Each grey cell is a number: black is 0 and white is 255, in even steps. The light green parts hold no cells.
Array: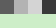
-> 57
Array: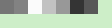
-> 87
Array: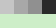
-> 41
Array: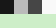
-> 249
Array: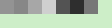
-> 119
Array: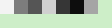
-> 165
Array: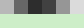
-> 219
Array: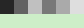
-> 222
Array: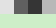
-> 184
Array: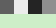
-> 143
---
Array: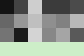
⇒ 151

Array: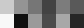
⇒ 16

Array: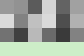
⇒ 130

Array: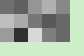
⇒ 170

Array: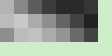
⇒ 200

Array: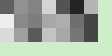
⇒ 137

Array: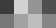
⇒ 162

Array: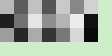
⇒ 114
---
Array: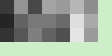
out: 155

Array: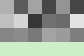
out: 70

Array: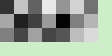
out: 148

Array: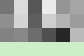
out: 235

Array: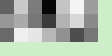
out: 196

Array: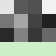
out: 89

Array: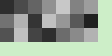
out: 200

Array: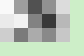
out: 81

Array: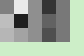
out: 143

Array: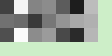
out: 92
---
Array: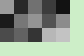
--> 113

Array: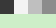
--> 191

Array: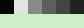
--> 138

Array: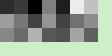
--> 0

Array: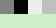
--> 238

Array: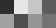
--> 198

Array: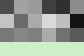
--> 154

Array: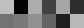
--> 172
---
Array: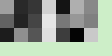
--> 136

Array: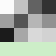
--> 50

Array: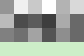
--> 217

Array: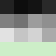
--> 41

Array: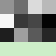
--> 185

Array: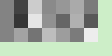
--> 123

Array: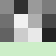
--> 124
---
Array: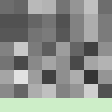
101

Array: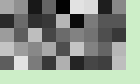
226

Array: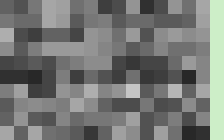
98

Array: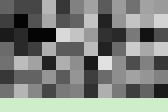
181

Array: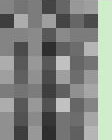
62

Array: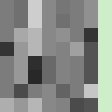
152
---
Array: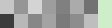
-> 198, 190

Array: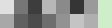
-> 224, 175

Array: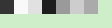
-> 52, 170

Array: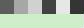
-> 93, 53

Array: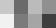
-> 200, 62

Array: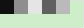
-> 16, 186

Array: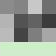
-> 139, 167

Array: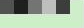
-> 82, 61
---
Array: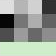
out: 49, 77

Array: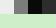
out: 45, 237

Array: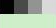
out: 217, 3

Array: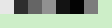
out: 124, 231

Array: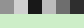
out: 46, 146

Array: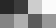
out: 251, 132

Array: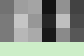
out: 66, 122

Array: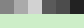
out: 34, 131
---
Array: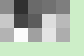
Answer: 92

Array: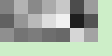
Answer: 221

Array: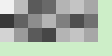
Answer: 180

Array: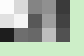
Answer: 88

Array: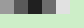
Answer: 32

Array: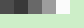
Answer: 104

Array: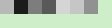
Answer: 89

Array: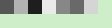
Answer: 234

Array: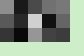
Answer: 208
